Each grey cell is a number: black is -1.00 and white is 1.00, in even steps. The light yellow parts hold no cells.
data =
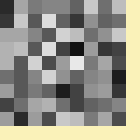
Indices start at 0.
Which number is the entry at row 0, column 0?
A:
-0.67
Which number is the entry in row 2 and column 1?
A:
0.30
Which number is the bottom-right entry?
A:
-0.40
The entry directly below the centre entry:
0.14
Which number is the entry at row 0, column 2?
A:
-0.04
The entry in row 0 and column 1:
0.30
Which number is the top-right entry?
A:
0.48
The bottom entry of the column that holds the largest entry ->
0.48
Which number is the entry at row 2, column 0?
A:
0.30
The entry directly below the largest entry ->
-0.23
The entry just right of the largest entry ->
-0.04
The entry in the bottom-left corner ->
0.22
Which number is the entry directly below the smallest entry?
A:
0.82
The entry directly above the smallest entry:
0.48
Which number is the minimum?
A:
-0.86
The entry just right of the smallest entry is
0.22

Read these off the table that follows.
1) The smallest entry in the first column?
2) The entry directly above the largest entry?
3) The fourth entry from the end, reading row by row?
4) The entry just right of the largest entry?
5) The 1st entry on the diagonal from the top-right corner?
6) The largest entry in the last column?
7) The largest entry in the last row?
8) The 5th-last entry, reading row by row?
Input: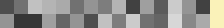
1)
-0.39
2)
0.59
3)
-0.21
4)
0.07
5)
-0.49
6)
0.33
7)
0.69
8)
-0.11

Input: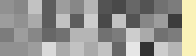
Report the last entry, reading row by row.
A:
0.42
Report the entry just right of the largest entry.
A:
-0.61
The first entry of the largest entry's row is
0.14
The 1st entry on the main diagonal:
0.14
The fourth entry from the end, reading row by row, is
0.80
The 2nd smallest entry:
-0.53
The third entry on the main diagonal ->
0.06
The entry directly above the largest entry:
0.61
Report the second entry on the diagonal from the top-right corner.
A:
0.23
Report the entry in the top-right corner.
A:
-0.03
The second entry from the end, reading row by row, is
0.61
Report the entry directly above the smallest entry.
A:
0.33
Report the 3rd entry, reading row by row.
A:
0.52
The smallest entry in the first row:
-0.43
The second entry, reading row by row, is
0.06

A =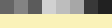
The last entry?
-0.74
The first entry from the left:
-0.21
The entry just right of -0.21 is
0.03

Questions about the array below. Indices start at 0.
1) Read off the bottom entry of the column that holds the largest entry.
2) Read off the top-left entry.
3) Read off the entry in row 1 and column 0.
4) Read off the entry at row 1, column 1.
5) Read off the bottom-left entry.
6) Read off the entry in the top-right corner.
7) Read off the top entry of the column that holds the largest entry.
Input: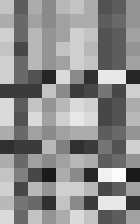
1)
-0.27
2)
0.53
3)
0.35
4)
-0.18
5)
0.71
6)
0.16
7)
-0.27
